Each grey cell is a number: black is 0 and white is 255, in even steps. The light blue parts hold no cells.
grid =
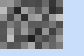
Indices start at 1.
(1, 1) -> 147
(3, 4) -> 47
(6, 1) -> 84
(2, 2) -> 104
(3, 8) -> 155
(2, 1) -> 187
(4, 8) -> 117
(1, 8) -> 54
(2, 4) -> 160
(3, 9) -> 193
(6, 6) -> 96
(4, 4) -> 143
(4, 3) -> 100
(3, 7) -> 71
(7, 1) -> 124
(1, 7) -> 104
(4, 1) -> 84
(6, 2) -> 191

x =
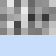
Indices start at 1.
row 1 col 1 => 151
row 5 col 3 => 93
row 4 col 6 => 178
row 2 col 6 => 164
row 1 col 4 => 192
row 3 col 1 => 117
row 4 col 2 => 225
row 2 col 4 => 234
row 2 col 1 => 162
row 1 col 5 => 104
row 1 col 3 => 105

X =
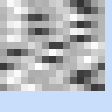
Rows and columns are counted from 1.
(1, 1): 206
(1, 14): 157
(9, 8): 56
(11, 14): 125
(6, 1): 202
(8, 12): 184
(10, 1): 58
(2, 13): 56
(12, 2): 250
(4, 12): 54
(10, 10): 185
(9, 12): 216
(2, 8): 178
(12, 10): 163
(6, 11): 102
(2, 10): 206
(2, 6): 170
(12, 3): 231
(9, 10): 171
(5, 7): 86
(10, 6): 253
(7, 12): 191
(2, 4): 232
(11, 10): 193
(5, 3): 213
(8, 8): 251
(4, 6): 177
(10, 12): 211
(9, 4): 210
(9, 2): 186
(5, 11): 244
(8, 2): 80
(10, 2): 107
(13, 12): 186
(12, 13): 100

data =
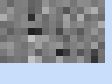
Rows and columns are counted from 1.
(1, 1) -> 132
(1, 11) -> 118
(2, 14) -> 174
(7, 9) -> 149
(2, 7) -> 171
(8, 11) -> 124
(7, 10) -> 115
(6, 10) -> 94
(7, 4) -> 115
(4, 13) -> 124
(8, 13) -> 112
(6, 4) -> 132
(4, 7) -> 111
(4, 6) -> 126
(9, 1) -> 101
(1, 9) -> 133
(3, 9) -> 117
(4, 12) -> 140
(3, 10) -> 161
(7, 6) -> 159
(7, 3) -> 126
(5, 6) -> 44
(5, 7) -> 105
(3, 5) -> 46
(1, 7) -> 145
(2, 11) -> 128
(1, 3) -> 125
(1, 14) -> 120
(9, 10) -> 121
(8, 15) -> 115
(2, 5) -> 94
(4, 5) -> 134
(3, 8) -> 129
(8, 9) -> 35
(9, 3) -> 119
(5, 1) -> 125
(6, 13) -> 128
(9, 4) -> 112
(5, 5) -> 32

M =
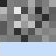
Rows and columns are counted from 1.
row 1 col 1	39
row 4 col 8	114
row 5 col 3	47
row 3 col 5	126
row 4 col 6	63
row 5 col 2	130
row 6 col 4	51
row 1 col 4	124
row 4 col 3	206
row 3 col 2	119
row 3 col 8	99
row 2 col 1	184
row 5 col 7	130
